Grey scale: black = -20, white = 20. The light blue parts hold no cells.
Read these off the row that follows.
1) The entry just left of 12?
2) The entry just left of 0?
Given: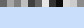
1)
14
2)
6

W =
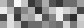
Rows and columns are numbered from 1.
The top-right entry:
5
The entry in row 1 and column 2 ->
-1
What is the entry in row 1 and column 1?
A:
9
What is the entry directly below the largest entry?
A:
-7
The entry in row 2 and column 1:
17
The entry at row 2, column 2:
9
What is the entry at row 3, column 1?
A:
-9
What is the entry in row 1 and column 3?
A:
19
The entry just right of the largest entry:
11
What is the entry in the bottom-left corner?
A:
5
